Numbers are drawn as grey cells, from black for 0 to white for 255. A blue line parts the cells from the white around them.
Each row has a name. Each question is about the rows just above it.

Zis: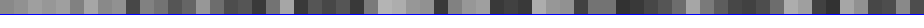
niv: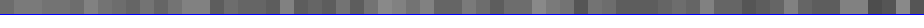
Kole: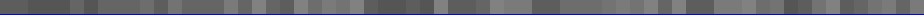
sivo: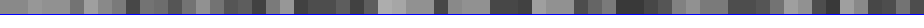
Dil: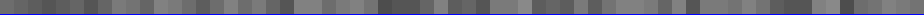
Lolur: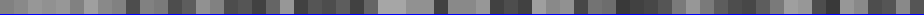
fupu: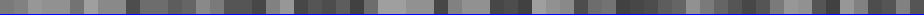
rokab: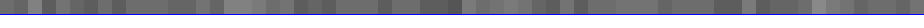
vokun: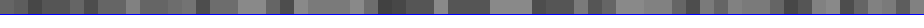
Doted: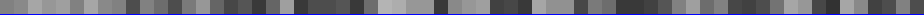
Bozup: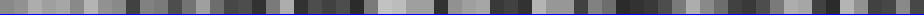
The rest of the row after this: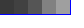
[109 129  71  65  77 115 166 151  71  50 166 137  65  77 129  77]
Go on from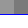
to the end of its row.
[ 93  77  71  93 122 159 151  77  57 151 137  77  85 137  85]
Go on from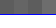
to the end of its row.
[109 109  93 109 109  93  93  85 122 109 115 122 115 101  93 115  93 109
 109 115 115 115 101 109 109 109  93  93 122  93 101 101 109 137 122 115
 101 109 109 101 115]
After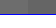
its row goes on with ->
[115 101 129 129 122 109 115  93 101  93 109 109 109  93 109 109  93  93
  85 122 109 115 122 115 101  93 115  93 109 109 115 115 115 101 109 109
 109  93  93 122  93 101 101 109 137 122 115 101 109 109 101 115]
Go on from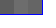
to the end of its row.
[101  93 129  93 101  93 115  93 115 137 129 115 129 101 101 122 109  93
 109 109 137 122 115  85 115 109  93  93  93 101 109 101 129 101 101  85
  93 101 129 101  93  93 129 129  77  85 137  85]
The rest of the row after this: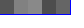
[129 122  93 129]

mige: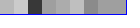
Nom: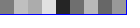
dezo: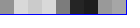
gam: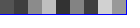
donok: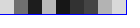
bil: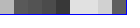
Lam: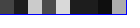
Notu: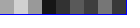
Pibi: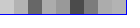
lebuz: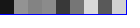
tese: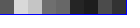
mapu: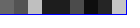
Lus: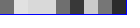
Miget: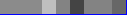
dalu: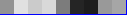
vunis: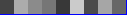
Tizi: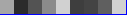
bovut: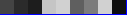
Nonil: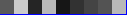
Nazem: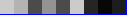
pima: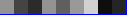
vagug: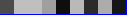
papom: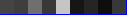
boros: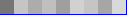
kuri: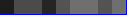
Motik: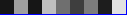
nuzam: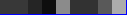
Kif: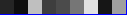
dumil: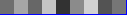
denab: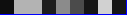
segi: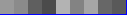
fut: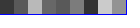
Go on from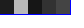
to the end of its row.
[179 217]
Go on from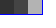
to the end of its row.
[217]

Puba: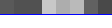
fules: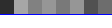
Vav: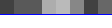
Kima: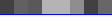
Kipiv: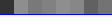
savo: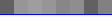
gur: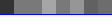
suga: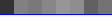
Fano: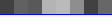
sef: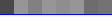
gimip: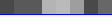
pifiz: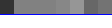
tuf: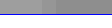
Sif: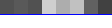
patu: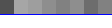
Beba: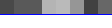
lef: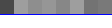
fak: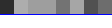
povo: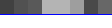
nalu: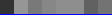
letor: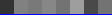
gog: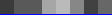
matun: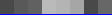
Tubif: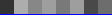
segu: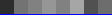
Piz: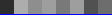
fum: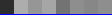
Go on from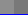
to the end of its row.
[129 142 135  97 115]
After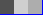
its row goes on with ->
[193  97  65]
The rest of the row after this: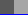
[186 135  65 103]
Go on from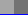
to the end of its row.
[142 135 142]
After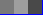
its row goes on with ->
[109]
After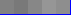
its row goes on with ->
[ 97 115]
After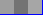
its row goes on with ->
[ 81 109]

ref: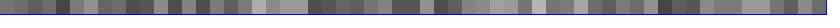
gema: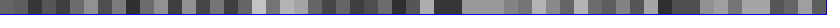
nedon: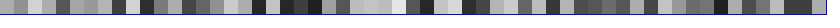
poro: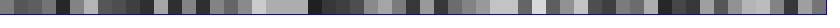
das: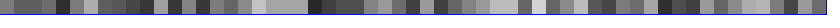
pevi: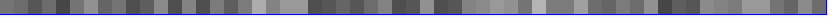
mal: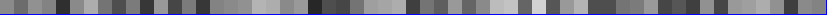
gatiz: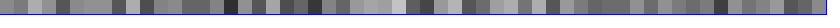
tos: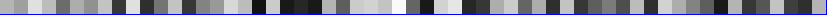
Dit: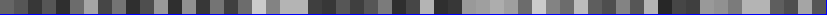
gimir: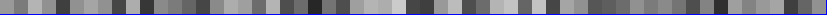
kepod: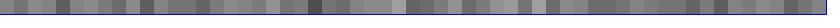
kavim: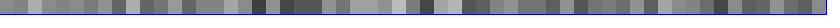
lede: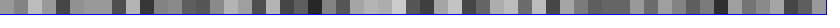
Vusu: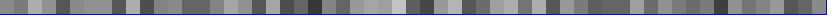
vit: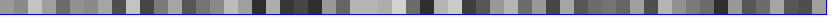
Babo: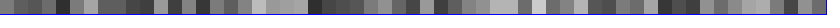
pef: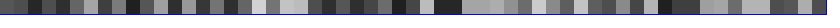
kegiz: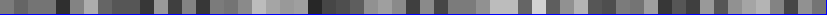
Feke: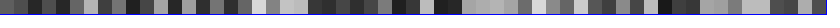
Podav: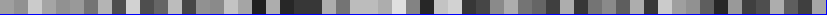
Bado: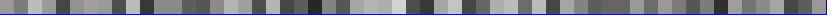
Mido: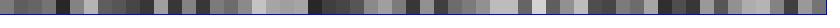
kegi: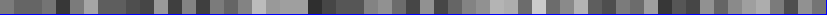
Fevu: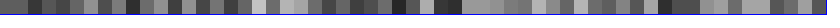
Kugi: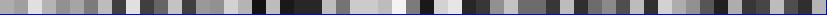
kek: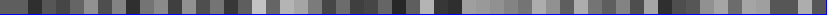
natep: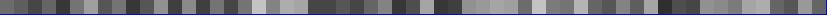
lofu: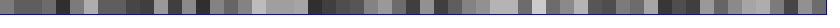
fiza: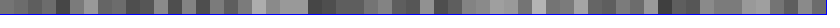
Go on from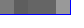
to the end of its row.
[108 159 131  94 123  47 159 116 138 165  70  94 153]
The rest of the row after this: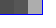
[78]
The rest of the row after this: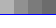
[ 47 153  86 108 165  86  78 159]
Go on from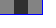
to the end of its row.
[101 138 203 173 173 173  32  55  63  78 138 165 123  55 153  55 108 131
 153 195 195 101 216  94 145 195  78  63 123 108 173  39  70  55 159  86
 145 180 188 131  55 159 116]
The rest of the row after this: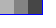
[145 116]

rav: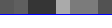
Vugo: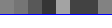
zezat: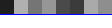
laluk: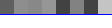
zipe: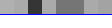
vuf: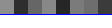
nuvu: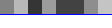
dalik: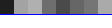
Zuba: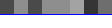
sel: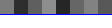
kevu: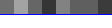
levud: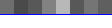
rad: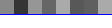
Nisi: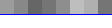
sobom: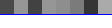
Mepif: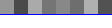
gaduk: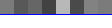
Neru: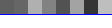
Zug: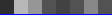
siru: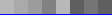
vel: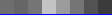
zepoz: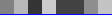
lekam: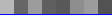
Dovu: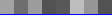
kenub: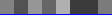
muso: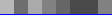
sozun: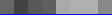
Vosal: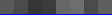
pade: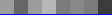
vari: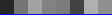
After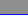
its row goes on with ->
[163  53 110]
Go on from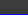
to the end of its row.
[123]
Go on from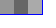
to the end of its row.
[ 88  95 170]
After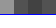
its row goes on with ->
[136  82]
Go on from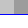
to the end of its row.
[117  82  59]

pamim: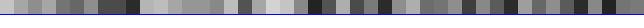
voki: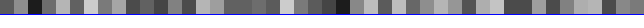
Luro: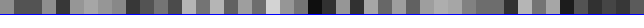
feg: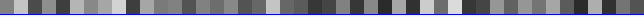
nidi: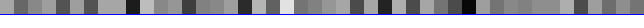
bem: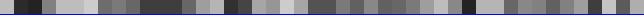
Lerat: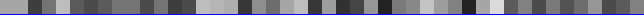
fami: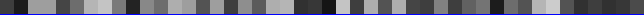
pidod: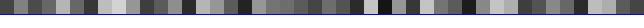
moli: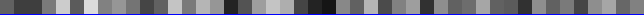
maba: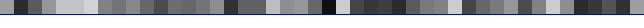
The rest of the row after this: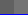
[ 28 109  83 181 204  83  49  62  49  55  75]
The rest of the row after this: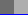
[158  83 158  62 142  91 174 181  49  55  21 196  62 174  83 174  69  62
 129  62  97 116  28 109  83 181 204  83  49  62  49  55  75]
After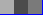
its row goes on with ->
[ 43 142 174 109 116 142  62 136  91  43 158 103 142  91  43 136  35 116
 122]

